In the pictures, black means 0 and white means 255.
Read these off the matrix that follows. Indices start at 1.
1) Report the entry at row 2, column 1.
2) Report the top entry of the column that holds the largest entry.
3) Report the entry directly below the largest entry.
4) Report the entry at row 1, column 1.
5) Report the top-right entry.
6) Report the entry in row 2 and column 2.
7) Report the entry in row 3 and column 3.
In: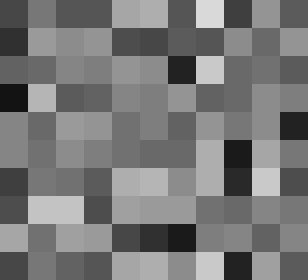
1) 48
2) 217
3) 85
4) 71
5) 91
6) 154
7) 133

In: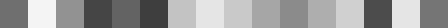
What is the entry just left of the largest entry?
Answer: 111
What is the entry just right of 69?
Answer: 99
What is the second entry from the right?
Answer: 229
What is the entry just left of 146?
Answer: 244
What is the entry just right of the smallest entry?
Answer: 195

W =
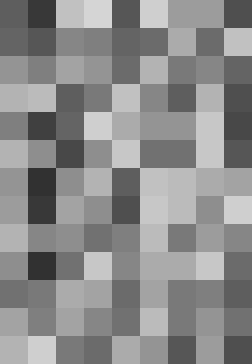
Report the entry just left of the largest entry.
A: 193
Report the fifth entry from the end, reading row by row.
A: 171
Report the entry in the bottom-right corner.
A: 79
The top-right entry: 79
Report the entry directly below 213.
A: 127
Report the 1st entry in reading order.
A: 94
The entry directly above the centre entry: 199
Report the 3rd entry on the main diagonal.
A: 163
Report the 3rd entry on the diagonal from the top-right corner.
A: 121
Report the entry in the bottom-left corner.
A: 179
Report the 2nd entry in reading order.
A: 56
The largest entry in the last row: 207
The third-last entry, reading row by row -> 86
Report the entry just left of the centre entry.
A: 179
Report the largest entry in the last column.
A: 207
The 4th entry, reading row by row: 213
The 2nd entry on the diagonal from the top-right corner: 107
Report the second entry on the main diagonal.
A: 86
